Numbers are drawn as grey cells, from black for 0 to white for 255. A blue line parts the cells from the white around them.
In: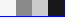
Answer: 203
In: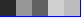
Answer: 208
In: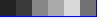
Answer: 217
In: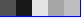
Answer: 166
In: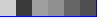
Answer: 102
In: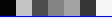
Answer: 54
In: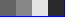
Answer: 228
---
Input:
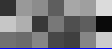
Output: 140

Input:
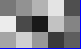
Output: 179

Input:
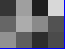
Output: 31

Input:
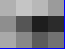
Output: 184

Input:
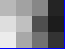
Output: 135

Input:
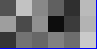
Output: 136

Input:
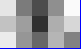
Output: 76

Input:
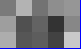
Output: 115

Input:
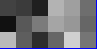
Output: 31
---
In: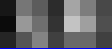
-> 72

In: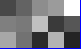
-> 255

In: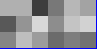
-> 163

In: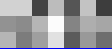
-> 61

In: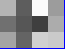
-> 156

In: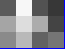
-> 55

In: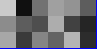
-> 93
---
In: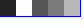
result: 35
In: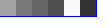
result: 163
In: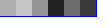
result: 176
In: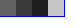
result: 99
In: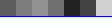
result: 93
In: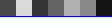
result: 72
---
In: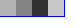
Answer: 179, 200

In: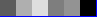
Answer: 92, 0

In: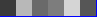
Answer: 58, 86

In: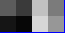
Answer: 92, 151

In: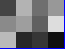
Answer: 68, 15

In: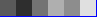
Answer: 90, 224

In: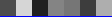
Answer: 77, 174
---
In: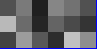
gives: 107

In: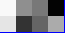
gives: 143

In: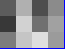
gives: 210

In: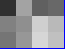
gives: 143

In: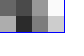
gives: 74

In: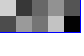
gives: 55

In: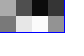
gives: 79

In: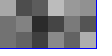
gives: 130
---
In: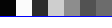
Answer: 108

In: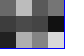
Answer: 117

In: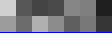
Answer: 31

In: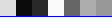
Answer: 152

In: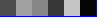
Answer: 5

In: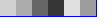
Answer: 157

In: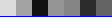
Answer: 100
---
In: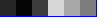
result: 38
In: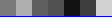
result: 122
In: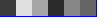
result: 59
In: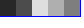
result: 40
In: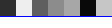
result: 46
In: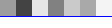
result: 157
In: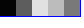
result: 4
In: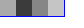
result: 170
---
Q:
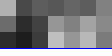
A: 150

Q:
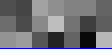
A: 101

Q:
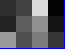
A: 79

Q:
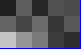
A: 121

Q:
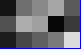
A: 97

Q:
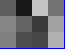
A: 77

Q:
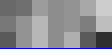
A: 175

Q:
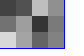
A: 164

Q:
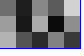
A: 43

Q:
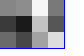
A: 71
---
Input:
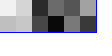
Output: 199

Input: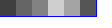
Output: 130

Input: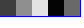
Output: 105

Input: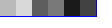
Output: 120

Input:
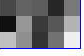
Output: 179

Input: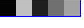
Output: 112
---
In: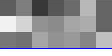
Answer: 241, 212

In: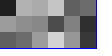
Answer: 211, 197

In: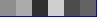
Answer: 207, 171

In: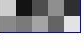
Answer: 227, 206

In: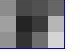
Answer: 213, 182

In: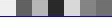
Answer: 239, 216

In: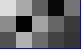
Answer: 221, 177

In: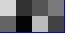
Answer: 214, 187
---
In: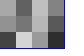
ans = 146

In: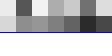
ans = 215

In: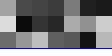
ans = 220

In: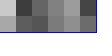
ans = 168

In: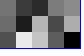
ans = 108

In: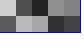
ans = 92
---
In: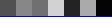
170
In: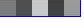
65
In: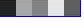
230
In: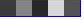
214
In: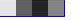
36
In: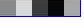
8
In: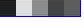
66
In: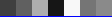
117
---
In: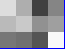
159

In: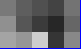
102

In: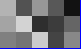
101

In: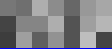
182

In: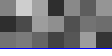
109

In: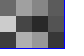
83

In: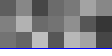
54

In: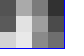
75

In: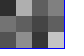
95
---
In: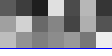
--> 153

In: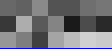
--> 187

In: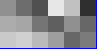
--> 158

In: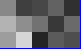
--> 36

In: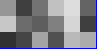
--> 81

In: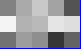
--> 143
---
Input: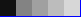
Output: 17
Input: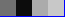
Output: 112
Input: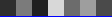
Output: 46
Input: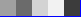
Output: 160
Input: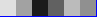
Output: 224
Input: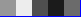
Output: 151
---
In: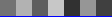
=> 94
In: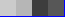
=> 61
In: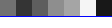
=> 94
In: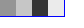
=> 53
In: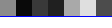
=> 57
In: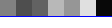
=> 98
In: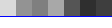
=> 127
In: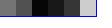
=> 6
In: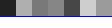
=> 121
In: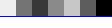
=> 56
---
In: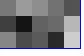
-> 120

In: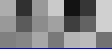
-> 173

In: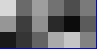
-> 216

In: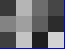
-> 56

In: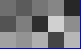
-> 111

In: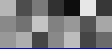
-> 182
